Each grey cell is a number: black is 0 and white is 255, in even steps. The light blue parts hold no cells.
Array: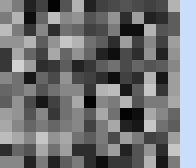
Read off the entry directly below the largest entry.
113
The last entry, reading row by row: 123
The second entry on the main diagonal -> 179
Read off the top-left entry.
158
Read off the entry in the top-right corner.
179
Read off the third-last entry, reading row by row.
179
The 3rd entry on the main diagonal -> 55
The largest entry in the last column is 198
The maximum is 210
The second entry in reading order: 123
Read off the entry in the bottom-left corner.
135
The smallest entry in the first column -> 45
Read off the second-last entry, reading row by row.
23
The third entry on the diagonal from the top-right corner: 179
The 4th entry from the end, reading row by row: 84

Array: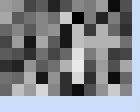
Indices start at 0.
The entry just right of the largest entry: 80
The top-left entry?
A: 156
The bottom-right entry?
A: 134
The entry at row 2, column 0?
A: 103
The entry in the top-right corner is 80
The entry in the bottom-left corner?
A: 103
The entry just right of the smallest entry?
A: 123
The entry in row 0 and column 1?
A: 146
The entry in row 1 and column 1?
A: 91
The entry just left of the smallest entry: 202
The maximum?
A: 233
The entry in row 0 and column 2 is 69
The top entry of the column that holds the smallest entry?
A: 134
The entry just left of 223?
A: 103
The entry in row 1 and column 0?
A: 167
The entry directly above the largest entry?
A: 223
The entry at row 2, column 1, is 134
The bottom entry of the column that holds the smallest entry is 12

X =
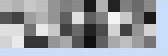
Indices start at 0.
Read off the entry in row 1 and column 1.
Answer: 66
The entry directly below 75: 95
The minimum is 15
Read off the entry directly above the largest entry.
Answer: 34
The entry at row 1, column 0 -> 84
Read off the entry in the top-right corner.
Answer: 137
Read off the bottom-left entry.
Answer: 211
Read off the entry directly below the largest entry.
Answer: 211
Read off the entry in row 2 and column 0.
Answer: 223
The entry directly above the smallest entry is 34
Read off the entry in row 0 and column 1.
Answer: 178
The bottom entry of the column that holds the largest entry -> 168
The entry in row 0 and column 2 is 200
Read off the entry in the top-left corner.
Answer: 190
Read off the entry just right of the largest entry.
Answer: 200
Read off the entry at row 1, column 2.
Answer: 158

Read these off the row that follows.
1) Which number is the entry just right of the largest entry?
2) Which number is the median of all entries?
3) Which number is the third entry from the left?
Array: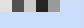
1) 81
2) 154
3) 202

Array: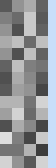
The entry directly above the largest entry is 80
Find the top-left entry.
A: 89
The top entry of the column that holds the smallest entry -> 98
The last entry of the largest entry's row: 201
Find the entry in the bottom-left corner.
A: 211
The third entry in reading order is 171
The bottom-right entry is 211
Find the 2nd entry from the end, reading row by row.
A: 89
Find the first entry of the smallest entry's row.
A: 116
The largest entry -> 222
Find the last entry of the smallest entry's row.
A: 61
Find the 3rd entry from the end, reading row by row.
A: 147

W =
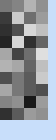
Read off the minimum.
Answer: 25
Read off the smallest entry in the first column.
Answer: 36
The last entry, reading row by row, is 144
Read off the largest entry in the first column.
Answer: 179
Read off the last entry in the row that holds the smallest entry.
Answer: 155
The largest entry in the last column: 223
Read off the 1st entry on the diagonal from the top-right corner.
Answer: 144
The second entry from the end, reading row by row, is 155
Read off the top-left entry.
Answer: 120
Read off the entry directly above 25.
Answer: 91
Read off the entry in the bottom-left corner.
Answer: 48
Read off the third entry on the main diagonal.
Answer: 214

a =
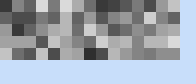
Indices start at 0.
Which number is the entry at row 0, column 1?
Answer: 132
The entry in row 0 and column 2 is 99
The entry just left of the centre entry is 110
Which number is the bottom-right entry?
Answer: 142
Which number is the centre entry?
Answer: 206
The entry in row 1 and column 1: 76
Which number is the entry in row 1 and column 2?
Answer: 76
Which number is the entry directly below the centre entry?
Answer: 110
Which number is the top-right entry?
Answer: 195
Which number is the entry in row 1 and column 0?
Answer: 99
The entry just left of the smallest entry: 162
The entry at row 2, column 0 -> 153
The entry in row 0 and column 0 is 57
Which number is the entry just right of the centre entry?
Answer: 153
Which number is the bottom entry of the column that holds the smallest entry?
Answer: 47
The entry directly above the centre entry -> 153
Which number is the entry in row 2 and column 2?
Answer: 99
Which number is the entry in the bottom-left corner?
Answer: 195
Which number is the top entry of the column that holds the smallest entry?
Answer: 110

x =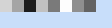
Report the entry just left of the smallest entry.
165
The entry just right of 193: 122
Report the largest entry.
253
